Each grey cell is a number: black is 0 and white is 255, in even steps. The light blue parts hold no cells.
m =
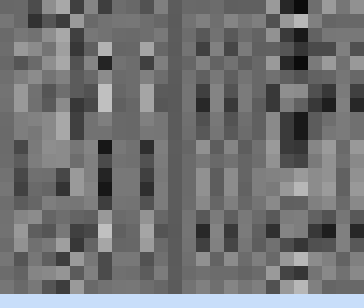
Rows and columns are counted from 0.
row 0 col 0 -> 104
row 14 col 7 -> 62
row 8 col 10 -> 128
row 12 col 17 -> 101
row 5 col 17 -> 116
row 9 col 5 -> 64
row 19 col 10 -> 92
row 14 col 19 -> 138
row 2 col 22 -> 98
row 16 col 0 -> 114
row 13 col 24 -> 97
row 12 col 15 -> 93
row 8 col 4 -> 168
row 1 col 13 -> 115
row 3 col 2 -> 139
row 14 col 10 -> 82
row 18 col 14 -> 145
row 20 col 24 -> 104
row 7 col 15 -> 132
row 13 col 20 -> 152
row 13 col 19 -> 122
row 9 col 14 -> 88
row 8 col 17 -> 111
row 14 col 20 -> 96
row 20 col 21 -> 183
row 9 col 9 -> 104
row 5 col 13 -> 114
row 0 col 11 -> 127
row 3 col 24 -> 128
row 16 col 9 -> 104
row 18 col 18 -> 127
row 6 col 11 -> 91
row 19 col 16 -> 108
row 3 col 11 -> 103
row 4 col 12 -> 93
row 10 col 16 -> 133
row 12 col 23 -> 146
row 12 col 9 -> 120
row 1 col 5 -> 154

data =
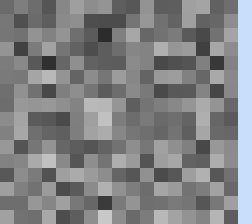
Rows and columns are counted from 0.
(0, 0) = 107
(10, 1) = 84
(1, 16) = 141
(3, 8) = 110
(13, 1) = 128
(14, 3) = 134
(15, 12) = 163
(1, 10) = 151
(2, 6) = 91
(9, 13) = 95
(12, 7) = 141
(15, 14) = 132
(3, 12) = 150
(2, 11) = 114
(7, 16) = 104
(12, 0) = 88
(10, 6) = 85
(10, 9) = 142
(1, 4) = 138
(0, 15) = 97
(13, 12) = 155
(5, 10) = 100
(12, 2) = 123
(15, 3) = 168
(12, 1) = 141
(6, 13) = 90
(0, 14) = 164
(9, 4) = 95
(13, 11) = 165
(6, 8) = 109
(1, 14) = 98
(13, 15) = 162
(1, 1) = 80
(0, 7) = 148
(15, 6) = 142
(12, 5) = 171
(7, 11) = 126
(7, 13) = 149

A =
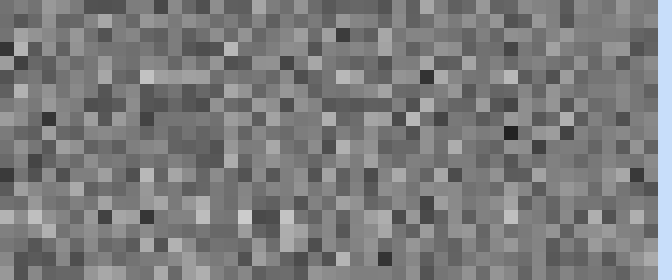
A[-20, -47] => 114
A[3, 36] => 70
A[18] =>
[136, 83, 91, 85, 135, 78, 120, 130, 104, 115, 123, 124, 137, 158, 131, 122, 132, 82, 159, 133, 98, 76, 118, 82, 181, 118, 141, 52, 121, 135, 94, 123, 99, 119, 133, 125, 116, 109, 134, 88, 103, 96, 122, 88, 125, 147, 170]
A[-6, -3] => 120
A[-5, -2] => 175
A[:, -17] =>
[167, 111, 133, 117, 166, 51, 118, 175, 112, 145, 145, 125, 100, 141, 69, 74, 156, 126, 94, 84]
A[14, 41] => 116
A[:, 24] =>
[100, 151, 60, 124, 111, 184, 116, 93, 101, 127, 177, 145, 95, 100, 161, 98, 87, 117, 181, 135]
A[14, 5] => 128
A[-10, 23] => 78
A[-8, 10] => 184
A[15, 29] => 152
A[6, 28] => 107
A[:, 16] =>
[95, 124, 107, 184, 81, 126, 167, 107, 157, 139, 151, 173, 110, 111, 110, 118, 104, 113, 132, 113]
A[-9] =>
[106, 130, 69, 99, 122, 108, 142, 119, 123, 106, 119, 110, 128, 117, 89, 87, 173, 102, 132, 145, 130, 120, 103, 123, 145, 125, 161, 121, 108, 128, 125, 108, 125, 125, 99, 119, 86, 123, 111, 129, 121, 104, 120, 132, 122, 117, 138]
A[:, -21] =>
[101, 128, 95, 126, 111, 106, 138, 96, 165, 140, 146, 161, 76, 89, 102, 160, 139, 147, 141, 127]
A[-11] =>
[123, 102, 95, 158, 104, 96, 132, 137, 129, 121, 100, 118, 100, 115, 100, 110, 139, 100, 136, 116, 107, 125, 129, 96, 127, 111, 140, 112, 121, 82, 145, 116, 118, 135, 124, 128, 34, 113, 149, 157, 67, 130, 116, 129, 137, 121, 134]
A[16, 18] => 100
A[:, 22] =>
[108, 123, 109, 84, 167, 103, 97, 132, 123, 129, 140, 103, 83, 120, 130, 99, 120, 78, 118, 149]
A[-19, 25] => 133
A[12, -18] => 125
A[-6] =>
[113, 108, 152, 118, 110, 128, 118, 163, 122, 121, 150, 166, 122, 151, 174, 123, 110, 135, 104, 96, 123, 84, 130, 110, 161, 146, 102, 112, 138, 124, 69, 158, 138, 120, 128, 141, 163, 96, 126, 101, 133, 116, 117, 107, 120, 127, 118]
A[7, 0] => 121
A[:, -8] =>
[128, 129, 132, 162, 116, 81, 148, 149, 106, 157, 121, 129, 128, 131, 101, 98, 148, 91, 88, 107]
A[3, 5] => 147
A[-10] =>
[115, 146, 118, 89, 159, 145, 98, 111, 95, 127, 134, 139, 99, 96, 101, 83, 151, 124, 125, 168, 116, 106, 140, 78, 177, 138, 146, 96, 105, 105, 145, 112, 173, 119, 109, 100, 145, 142, 65, 121, 125, 124, 101, 128, 91, 148, 99]
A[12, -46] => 116
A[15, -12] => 125
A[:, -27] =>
[111, 124, 134, 142, 69, 138, 151, 79, 127, 107, 116, 130, 127, 126, 123, 195, 173, 172, 98, 109]
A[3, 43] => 148
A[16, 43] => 155
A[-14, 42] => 125
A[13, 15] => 122
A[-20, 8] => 83
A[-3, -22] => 131

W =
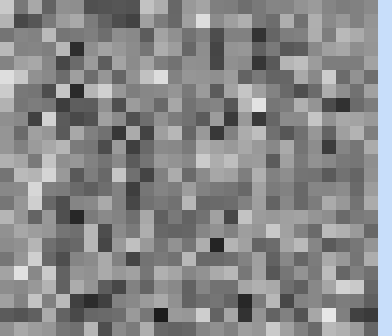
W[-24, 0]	201
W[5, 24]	107
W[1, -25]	86
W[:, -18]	[83, 66, 137, 140, 139, 146, 126, 156, 81, 171, 63, 91, 112, 62, 71, 111, 122, 192, 69, 161, 130, 137, 154, 123]
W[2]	[116, 134, 130, 186, 117, 121, 127, 110, 142, 137, 92, 163, 144, 114, 130, 77, 129, 129, 51, 101, 126, 129, 174, 125, 185, 171, 151]
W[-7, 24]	106
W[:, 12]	[103, 104, 144, 157, 114, 130, 149, 167, 124, 183, 136, 147, 172, 125, 113, 121, 100, 146, 114, 165, 137, 145, 154, 99]
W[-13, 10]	116
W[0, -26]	120
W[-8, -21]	183
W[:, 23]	[133, 138, 125, 160, 125, 204, 173, 76, 146, 99, 60, 136, 90, 133, 171, 142, 186, 90, 170, 188, 166, 115, 231, 185]
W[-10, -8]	99
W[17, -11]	180
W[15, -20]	138
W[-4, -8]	169
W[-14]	[150, 129, 155, 168, 182, 123, 119, 76, 154, 63, 105, 138, 136, 122, 175, 162, 153, 168, 153, 136, 170, 116, 141, 60, 133, 118, 171]
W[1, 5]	169
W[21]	[160, 131, 196, 128, 186, 64, 44, 64, 130, 137, 155, 170, 145, 99, 111, 117, 100, 39, 123, 184, 72, 131, 136, 115, 125, 122, 95]
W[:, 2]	[168, 86, 130, 133, 168, 145, 117, 125, 65, 160, 155, 121, 180, 215, 207, 100, 157, 181, 207, 136, 152, 196, 96, 157]
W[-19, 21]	169
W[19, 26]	112
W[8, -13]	91
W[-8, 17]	158
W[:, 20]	[132, 174, 126, 88, 181, 102, 105, 125, 139, 86, 170, 160, 142, 130, 136, 160, 161, 165, 136, 118, 111, 72, 129, 161]
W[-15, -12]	56
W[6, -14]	121
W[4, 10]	163
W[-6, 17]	130
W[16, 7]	77
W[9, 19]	112
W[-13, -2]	118
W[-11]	[136, 138, 215, 128, 124, 106, 95, 110, 130, 62, 118, 132, 125, 157, 130, 121, 117, 104, 162, 123, 130, 104, 134, 133, 140, 106, 156]
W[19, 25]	128
